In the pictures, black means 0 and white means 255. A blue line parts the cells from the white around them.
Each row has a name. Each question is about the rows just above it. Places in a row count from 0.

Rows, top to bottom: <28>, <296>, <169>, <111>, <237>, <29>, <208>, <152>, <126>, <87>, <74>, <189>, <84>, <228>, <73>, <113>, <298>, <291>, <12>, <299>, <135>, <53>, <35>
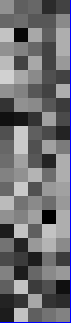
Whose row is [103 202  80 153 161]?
<228>
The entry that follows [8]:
[168]
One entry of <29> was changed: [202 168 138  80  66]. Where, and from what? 0, [209]
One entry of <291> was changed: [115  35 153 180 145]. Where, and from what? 4, [138]

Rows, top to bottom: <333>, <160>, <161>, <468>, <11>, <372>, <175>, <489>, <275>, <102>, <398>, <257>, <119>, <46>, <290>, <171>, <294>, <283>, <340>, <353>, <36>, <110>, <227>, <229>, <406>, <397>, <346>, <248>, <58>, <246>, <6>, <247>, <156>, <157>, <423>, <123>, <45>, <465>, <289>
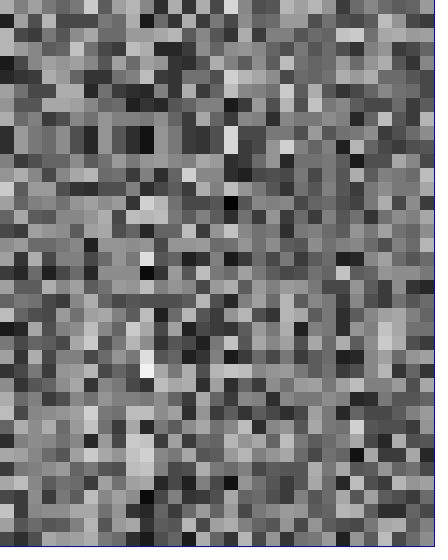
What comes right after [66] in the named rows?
[120]
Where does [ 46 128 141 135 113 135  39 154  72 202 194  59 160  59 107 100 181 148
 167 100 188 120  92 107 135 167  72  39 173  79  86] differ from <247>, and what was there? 24, [128]

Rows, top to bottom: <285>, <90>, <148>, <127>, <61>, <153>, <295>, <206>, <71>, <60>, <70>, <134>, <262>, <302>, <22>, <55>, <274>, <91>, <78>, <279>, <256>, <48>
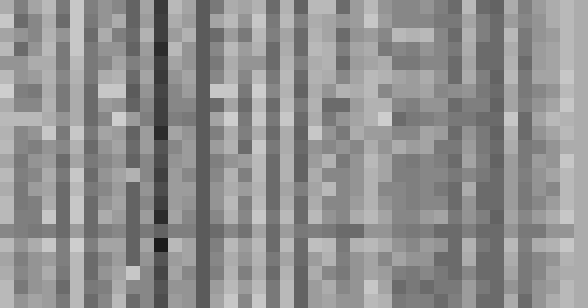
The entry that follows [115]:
[164]
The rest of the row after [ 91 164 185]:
[148 199 121 185 127 172 164 148 156 199 156 135 135 135 121 121 164 127
 107 156 135 148 172 185 172]
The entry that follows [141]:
[148]
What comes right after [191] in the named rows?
[185]

